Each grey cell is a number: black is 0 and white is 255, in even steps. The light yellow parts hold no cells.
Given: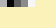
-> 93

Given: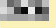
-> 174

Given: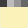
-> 187

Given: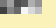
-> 245

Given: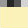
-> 39

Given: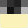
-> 19

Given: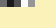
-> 80

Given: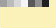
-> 89
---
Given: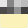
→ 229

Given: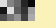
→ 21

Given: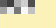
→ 91

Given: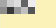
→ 166

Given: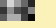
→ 53

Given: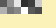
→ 89

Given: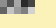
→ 142

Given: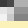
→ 229

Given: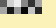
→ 94

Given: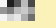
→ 149
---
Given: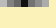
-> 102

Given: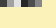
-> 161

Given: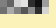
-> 127

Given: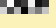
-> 180

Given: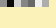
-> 211

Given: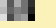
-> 222

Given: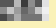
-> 171

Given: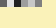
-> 228
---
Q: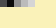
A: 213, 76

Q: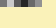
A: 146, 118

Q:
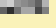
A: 178, 98

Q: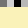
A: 183, 114

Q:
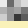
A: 218, 206

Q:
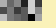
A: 59, 191

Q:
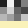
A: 128, 183

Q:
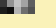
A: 95, 29

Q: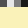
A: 25, 80
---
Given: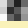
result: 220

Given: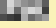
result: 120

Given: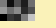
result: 123

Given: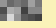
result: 148

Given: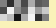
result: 127

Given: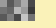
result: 155

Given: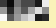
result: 57

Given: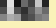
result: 48

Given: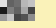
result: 225

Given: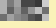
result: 177
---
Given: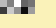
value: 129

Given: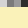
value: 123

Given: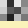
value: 48

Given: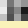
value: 118

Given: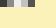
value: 140

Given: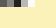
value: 134

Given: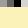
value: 98
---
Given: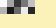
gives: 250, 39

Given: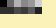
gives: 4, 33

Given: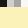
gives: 22, 248

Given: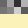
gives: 103, 90

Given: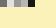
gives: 111, 23

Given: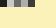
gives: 30, 60

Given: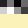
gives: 33, 61

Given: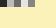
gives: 40, 133

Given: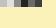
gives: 193, 63
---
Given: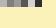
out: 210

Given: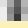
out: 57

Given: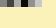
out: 145

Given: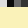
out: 104

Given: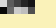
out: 189

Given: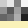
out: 173
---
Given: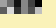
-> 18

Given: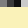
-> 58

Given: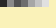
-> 82

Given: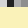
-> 142

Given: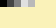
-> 69

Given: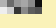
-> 53

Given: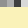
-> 144

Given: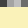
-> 108

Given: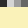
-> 102

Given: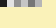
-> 118
